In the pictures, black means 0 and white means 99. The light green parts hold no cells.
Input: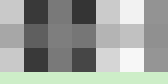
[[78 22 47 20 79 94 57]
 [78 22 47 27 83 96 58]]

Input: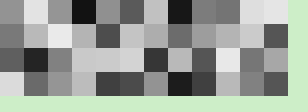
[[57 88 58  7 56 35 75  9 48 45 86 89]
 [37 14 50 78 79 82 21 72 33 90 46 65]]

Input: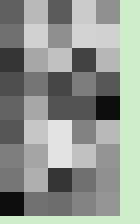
[[37 72 35 79 56]
 [21 65 75 26 71]
 [38 65 32 32  5]
 [49 64 88 75 57]
 [ 5 44 42 51 58]]

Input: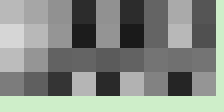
[[72 64 56 17 56 17 39 66 33]
 [73 58 38 39 35 38 45 43 45]]

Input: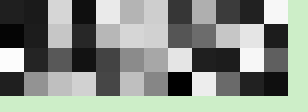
[[12 10 83  6 91 70 80 21 68 23 13 96]
 [98 14 34  7 26 54 65 89 12 11 96 37]]

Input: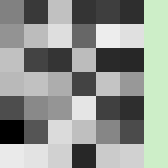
[[50 22 75 20 24 18]
 [75 26 20 73 16 15]
 [30 53 58 89 25 18]
 [91 88 81 15 79 81]]

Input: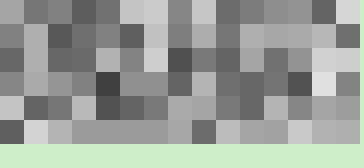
[[64 46 50 36 44 76 79 52 77 42 48 55 57 39 83]
 [40 68 40 41 69 51 80 31 47 39 64 44 57 81 80]
 [76 39 46 72 32 39 47 66 64 47 40 70 52 64 61]]

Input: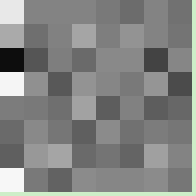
[[90 51 51 51 47 42 51 44]
 [ 5 33 49 41 53 53 26 52]
 [48 47 43 63 36 50 36 40]
 [37 59 64 41 45 39 62 51]]

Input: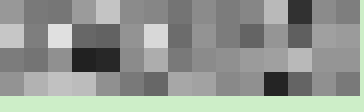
[[59 47 46 60 76 54 52 45 54 48 52 72 19 54 49]
 [48 45 56 13 15 54 67 47 54 56 60 62 72 58 58]]
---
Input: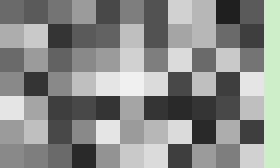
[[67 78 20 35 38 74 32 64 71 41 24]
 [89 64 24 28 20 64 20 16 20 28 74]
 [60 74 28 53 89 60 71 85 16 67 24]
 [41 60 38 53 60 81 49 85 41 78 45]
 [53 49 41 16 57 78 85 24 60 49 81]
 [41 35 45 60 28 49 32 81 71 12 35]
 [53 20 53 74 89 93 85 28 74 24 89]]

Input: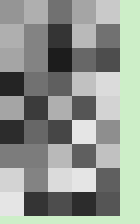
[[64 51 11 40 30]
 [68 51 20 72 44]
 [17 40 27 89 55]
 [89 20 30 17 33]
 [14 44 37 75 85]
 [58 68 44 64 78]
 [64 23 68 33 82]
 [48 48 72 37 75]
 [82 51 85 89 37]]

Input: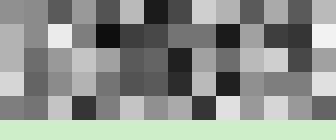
[[56 53 35 59 32 72 10 28 80 69 35 66 35 72]
 [83 39 53 69 45 32 35 17 72 13 56 49 49 87]
 [69 42 59 76 63 35 39 13 63 42 72 80 28 63]
 [49 45 76 20 49 76 56 66 20 87 59 83 59 39]
 [69 53 91 49  6 24 28 45 45 10 63 24 20 94]]

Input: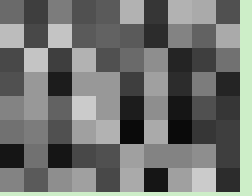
[[ 8 44  8 28 31 62 51 51 55 24]
 [31 59 11 59 59 24 62 17 48 14]
 [28 76 24 69 31 41 55 14 24 44]
 [44 48 31 62 69  4 66  4 21 24]
 [51 59 38 79 59 11 55  8 31 21]
 [41 24 48 31 35 69 21 69 66 31]
 [51 35 55 62 28 66  8 62 79 17]
 [73 28 76 35 38 35 17 51 38 66]]

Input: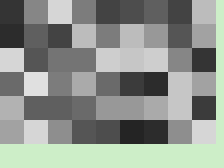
[[17 37 26 73 48 73 59 33 63]
 [69 37 37 41 59 59 66 77 23]
 [83 33 45 45 80 77 80 52 20]
 [41 87 48 66 41 23 17 77 63]
 [63 83 55 33 30 14 17 55 83]
 [20 52 83 48 26 30 37 26 73]]

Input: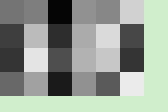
[[45 49  2 56 52 81]
 [41 63 10 56 35 91]
 [24 73 17 66 85 27]
 [20 88 31 69 77 20]]

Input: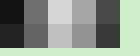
[[14 39 75 57 22]
 [ 7 43 83 64 28]]
